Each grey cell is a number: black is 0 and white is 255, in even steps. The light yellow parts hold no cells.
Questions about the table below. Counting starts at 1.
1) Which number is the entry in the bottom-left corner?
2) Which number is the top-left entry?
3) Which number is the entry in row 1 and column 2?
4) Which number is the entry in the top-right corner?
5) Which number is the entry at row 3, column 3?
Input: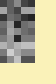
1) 82
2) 69
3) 97
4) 53
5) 97

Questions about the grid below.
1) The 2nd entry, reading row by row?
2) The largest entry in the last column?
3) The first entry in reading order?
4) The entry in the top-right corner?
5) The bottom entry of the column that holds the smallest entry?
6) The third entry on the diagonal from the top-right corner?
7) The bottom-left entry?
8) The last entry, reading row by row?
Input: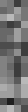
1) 118
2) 185
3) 130
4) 104
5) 185
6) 185
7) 159
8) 76

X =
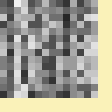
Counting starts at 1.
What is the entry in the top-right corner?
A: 171
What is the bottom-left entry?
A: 52
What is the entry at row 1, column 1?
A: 95
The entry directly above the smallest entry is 95
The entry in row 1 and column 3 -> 241
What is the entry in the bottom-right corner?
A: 198
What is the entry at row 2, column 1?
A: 111
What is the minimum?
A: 38
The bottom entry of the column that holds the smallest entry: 52
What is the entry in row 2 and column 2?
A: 95
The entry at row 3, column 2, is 68
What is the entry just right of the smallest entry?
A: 155
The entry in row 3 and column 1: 198
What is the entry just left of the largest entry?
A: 68
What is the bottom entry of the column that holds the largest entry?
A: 225
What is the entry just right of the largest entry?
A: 198
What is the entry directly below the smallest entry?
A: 52

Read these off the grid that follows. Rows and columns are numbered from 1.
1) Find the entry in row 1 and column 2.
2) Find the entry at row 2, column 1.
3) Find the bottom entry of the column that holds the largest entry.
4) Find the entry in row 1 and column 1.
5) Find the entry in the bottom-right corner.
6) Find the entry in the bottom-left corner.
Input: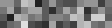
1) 149
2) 117
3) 223
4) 149
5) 149
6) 63
